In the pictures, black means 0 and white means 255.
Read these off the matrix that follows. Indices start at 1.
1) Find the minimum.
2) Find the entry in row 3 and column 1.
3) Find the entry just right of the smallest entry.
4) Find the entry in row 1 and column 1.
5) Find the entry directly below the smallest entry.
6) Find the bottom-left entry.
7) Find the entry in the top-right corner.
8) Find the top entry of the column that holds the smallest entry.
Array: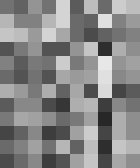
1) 39
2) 197
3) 174
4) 114
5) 69
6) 75
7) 189
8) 106
